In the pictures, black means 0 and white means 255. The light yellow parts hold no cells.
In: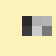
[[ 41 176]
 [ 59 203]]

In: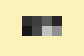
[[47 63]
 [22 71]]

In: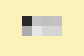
[[ 40 195]
 [171 230]]

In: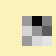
[[153   6]
 [212 148]]

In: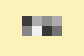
[[ 59 173]
 [134 241]]

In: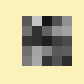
[[ 88 195]
 [112  49]]
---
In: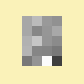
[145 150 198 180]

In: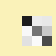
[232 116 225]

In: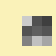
[ 63  95 129]

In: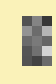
[ 55 108 107]

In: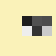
[76 52]

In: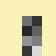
[51 38]

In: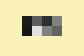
[129 129]
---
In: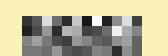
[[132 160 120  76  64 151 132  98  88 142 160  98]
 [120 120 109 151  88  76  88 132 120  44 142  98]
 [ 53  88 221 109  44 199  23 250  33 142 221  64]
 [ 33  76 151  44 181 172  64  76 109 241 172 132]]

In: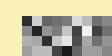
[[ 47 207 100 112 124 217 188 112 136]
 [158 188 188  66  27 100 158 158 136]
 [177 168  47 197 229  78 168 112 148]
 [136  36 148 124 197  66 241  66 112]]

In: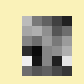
[[166 175 143  85 109]
 [187 121  97  64  32]
 [133 109 155 121 155]
 [109  85  97  73  54]
 [239  21 133  32 229]
 [ 44  10 133 143 175]]

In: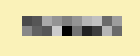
[[136  97  86 203   1 115  33  62 181 106]
 [ 74  86 169 148 126 148 181 193 106 157]]

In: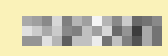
[[224 203 169 203 137 127 192 159 215 105 148  60 169 115]
 [169 159 137 215 127 181 159 245 181 137 203 105 115 137]
 [148 148 224 181  94 192 192 236 115 192 127  83 169 115]]

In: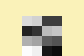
[[252 240  23  12]
 [218 209  61  61]
 [175 163  94  83]
 [ 34  52 187 197]]

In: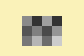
[[119 181 108 204]
 [ 85 128  74 149]
 [138  51 159  51]]
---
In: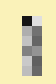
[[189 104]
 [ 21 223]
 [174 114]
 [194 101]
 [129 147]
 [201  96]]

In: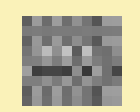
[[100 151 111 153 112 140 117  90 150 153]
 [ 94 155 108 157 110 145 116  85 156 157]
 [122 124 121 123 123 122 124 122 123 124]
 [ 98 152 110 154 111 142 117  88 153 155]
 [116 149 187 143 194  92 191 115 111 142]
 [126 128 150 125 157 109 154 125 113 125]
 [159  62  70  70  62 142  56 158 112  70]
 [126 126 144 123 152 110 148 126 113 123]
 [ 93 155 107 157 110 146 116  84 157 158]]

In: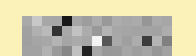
[[162 162 177 154 135 192  33 166 153 154 166 158 164 150 161]
 [169 200 167 166  23 166 157 172 153 172 168 171 150 170 166]
 [161 176 186  50 168 194 172 153 180 167 165 163 164 162 173]
 [160 165 167 180 165 171 166 244  87 169 159 173  60 180 128]]

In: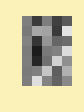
[[125 222 131  99 137]
 [126  59 125  64  90]
 [121 167 163  58 227]
 [130  53 149 102 108]
 [123  27 121 129 220]
 [125  38 113 209 143]
 [122 128 197  94 177]]

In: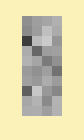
[[172 173 158 178]
 [143 158 165 176]
 [138 156 191 171]
 [ 60 187 202 150]
 [172 102 157 160]
 [178 165 123 145]
 [154 145 159 114]
 [160 152 172 156]
 [ 95 199 152 135]
 [167 179 138 179]]

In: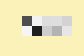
[[245  30 205 179 230]
 [ 78 242 221 222 211]]

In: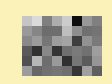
[[156 103 113 117 111  54 160  95]
 [197 218 127 173 204  14 152 128]
 [153 134 109 110 190 143 112 116]
 [137 155 118 157 164  62 146 122]
 [ 90  49 136  52 111 122 113 158]
 [ 80 183 110 154  48 118  91 150]]
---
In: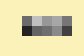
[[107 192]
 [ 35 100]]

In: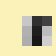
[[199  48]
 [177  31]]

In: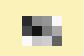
[[ 42 140]
 [ 71  19]]

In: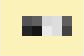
[[84 96]
 [37 21]]

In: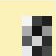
[[244  64]
 [172  18]]

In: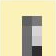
[[ 95 121]
 [111 213]]

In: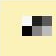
[[247  30]
 [  5 130]]
